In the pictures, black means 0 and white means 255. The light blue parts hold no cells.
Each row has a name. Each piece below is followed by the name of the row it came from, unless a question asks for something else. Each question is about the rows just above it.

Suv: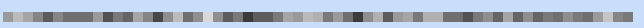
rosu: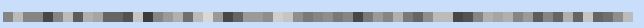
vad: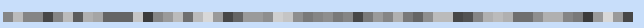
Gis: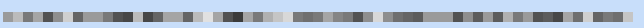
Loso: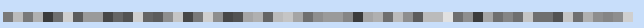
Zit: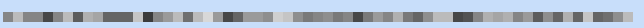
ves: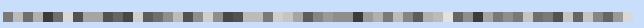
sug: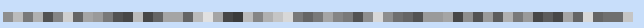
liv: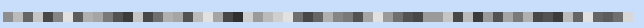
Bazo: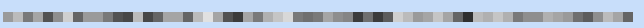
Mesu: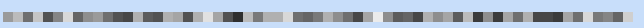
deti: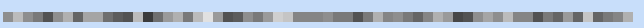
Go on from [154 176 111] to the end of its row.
[187 216 154  71 101 154 154 142 207 197 142 121 133 142 121 133  71 121
 154 133 176 121 101 142 187 187  71  82 133 176 165 176 133 154  92 133
 101 176 101 197 101 111 142 187]
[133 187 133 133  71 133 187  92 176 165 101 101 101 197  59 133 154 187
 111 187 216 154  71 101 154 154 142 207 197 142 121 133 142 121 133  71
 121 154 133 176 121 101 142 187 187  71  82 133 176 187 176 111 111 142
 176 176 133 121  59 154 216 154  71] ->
vad
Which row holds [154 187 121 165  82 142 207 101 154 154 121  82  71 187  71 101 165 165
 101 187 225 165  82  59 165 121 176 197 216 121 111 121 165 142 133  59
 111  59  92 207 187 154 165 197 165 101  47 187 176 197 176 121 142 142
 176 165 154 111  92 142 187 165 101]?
Bazo
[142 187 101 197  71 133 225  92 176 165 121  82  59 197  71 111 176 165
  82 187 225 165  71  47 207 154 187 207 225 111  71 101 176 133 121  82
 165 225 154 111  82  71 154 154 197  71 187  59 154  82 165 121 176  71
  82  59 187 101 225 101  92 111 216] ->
liv

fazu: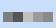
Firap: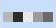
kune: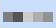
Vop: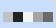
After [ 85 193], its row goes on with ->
[155 137]
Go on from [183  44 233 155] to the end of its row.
[106]

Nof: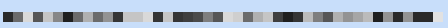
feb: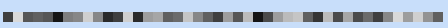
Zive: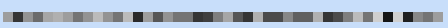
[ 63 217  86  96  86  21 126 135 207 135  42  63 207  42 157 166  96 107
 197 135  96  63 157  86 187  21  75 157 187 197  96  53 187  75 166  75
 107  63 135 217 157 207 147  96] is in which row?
feb
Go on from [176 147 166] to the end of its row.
[187  31 147  42 147  42  42 226]

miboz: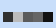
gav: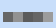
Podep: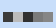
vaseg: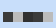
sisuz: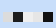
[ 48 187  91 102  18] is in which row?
miboz
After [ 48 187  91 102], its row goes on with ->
[18]
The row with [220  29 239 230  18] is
sisuz
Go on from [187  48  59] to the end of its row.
[187]

